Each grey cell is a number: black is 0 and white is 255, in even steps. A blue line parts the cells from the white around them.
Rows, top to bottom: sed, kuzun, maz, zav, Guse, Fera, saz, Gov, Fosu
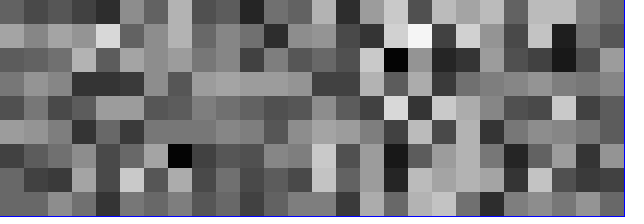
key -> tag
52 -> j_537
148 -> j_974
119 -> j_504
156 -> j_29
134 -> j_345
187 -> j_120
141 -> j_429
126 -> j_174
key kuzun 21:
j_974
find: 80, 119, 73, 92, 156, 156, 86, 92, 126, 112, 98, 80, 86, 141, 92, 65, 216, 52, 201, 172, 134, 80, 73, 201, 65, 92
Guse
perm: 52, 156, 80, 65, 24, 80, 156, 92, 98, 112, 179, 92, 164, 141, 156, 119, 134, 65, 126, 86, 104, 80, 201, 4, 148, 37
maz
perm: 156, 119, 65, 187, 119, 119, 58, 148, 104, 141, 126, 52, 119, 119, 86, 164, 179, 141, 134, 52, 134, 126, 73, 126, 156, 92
Fera
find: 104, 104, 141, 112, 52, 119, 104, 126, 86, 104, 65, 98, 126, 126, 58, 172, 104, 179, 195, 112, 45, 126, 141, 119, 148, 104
Fosu

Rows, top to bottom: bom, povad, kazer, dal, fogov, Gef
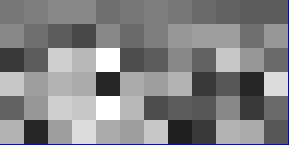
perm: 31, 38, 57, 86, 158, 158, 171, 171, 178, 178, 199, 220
Gef
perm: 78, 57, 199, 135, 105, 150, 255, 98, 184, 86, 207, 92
fogov

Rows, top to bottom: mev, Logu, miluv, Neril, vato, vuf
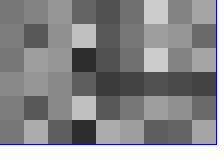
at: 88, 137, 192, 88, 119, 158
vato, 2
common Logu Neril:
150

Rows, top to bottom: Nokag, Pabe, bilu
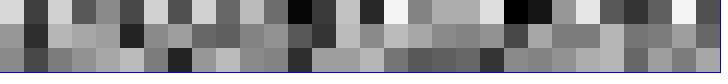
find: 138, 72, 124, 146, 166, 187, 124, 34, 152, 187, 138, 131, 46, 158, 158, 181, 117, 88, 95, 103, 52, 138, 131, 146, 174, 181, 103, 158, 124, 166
bilu
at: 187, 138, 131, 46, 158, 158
bilu, 10
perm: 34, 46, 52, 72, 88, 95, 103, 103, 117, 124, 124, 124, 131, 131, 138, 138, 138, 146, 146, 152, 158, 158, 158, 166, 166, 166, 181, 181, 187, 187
Pabe
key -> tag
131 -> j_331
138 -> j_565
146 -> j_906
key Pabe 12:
j_906

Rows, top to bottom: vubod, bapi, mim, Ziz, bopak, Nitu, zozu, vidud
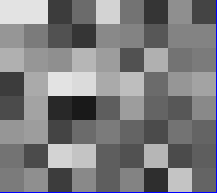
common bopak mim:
157
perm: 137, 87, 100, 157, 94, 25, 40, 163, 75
bopak

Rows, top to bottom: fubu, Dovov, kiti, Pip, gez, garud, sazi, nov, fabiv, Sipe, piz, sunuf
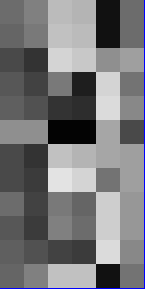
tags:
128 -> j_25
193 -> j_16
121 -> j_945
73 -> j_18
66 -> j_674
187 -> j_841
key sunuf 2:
j_25
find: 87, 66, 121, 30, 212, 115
Pip
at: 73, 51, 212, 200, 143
kiti, 1
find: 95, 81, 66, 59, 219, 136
piz
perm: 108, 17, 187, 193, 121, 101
Dovov
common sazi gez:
51
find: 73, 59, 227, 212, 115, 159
nov

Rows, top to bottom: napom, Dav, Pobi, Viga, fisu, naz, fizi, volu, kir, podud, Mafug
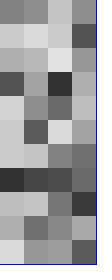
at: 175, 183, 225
Pobi, 1
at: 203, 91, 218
naz, 1
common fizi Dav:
203

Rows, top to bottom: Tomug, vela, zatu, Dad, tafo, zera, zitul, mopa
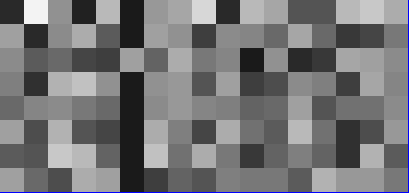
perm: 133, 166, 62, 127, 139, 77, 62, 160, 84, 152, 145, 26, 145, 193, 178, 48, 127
Dad
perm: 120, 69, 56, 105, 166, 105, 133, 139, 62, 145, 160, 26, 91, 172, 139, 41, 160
vela
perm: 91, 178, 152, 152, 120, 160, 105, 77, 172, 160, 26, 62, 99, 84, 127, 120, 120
mopa

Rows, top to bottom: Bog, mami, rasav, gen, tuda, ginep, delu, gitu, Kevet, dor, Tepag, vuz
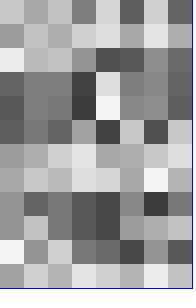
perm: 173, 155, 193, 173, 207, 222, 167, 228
mami
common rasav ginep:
80
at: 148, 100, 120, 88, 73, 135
Kevet, 1
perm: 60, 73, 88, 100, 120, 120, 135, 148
Kevet

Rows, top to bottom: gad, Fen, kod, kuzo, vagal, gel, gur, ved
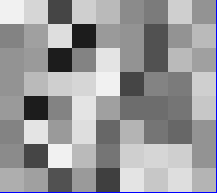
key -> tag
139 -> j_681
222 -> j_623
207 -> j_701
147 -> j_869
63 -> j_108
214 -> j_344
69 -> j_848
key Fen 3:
j_623
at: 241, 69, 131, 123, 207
kuzo, 5
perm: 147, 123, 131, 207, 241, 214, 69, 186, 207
kuzo
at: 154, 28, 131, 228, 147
kod, 2
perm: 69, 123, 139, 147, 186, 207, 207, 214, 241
gad
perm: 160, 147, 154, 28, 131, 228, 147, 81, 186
kod
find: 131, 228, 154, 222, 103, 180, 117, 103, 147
gel

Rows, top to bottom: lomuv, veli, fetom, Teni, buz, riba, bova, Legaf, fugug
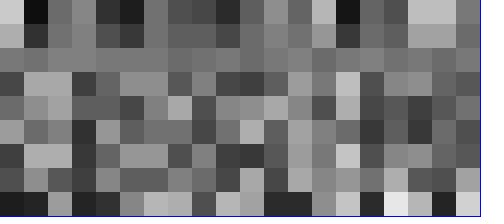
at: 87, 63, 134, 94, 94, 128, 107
Legaf, 3
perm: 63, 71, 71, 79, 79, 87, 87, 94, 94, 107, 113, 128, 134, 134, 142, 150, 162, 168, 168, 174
Legaf
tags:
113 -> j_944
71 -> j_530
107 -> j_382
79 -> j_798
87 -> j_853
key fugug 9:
j_798
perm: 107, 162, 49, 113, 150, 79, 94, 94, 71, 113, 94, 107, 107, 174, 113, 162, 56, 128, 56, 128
veli
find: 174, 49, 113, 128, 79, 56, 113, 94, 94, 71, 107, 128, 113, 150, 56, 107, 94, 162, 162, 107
veli

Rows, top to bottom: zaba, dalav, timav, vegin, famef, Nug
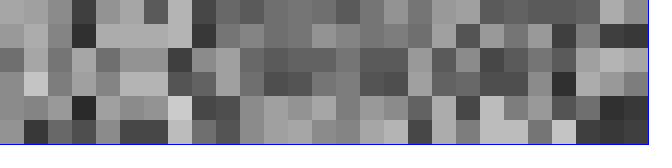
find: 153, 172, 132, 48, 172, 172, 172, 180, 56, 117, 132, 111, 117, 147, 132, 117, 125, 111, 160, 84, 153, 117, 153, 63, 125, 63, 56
dalav
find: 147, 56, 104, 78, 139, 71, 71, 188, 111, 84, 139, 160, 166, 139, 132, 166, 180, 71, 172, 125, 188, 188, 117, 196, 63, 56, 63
Nug
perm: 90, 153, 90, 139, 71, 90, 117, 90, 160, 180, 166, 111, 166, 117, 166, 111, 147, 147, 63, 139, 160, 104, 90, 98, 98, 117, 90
timav

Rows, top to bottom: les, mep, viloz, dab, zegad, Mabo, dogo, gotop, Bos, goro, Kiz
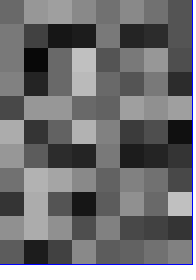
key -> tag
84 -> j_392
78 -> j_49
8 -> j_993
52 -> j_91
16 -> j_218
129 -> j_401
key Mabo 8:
j_218
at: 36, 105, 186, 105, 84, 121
dab, 2
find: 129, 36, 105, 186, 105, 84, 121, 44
dab

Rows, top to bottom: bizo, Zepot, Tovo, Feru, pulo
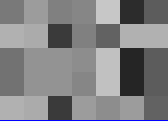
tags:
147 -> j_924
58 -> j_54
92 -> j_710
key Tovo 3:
j_924
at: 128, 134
bizo, 3

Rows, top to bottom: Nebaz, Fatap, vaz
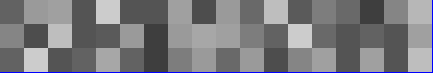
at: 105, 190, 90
Nebaz, 11
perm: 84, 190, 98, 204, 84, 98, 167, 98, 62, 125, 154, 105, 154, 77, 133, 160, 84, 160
vaz
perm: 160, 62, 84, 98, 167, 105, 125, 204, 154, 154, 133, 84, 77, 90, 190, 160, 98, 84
Fatap
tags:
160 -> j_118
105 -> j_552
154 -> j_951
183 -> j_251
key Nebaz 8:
j_118
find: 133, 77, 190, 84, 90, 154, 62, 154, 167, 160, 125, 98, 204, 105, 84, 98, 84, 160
Fatap
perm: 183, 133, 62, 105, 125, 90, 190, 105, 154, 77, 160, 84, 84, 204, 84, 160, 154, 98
Nebaz
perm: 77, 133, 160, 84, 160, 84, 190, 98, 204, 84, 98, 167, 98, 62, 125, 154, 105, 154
vaz

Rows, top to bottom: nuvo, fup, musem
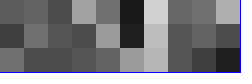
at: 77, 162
nuvo, 3
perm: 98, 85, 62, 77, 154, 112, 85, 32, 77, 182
musem
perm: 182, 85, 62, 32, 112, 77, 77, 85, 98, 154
musem
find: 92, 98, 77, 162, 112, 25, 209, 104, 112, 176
nuvo
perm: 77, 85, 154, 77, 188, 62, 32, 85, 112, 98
fup

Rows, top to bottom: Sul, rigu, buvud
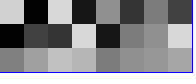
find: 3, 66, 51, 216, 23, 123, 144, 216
rigu
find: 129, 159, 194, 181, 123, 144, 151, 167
buvud
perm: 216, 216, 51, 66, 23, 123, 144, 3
rigu
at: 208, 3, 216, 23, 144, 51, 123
Sul, 1

